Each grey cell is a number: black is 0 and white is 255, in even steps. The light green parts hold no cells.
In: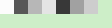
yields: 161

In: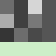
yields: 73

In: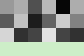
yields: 68

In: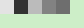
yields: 130

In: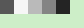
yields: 132

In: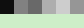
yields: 205
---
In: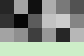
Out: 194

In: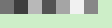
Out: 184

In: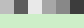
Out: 190

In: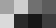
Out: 206

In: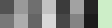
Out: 194

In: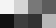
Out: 212

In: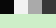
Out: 170
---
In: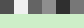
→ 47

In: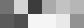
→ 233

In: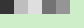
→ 115

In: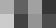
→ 149

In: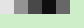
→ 15

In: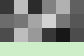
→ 23
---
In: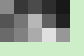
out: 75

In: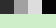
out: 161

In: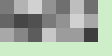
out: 111

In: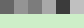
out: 168

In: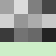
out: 219

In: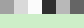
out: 47

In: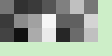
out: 128

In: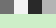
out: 243

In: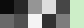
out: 149
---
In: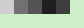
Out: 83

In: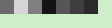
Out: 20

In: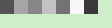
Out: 194

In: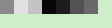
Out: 8

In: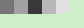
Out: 56

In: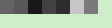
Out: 66

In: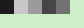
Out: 155

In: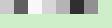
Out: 214

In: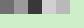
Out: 56

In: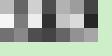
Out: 49
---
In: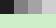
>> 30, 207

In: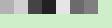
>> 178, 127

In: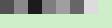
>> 81, 220

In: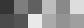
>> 53, 159

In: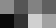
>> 140, 162

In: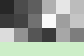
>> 39, 125
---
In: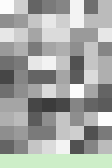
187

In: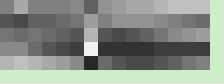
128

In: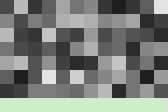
83

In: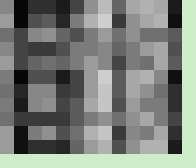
27

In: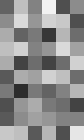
230
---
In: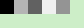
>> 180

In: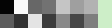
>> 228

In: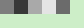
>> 169

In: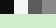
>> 137

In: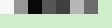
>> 183

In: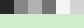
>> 212

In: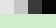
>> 198
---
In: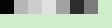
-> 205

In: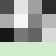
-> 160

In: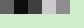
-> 64

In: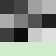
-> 160

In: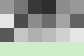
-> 56

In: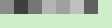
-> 118

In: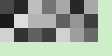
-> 190
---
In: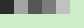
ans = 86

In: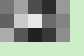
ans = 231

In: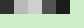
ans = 207

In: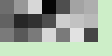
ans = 78

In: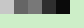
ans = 120

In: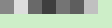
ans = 62

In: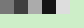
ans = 171
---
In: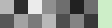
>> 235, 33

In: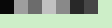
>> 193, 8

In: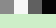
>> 247, 5

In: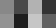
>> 198, 30

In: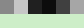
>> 198, 12

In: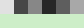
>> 225, 39
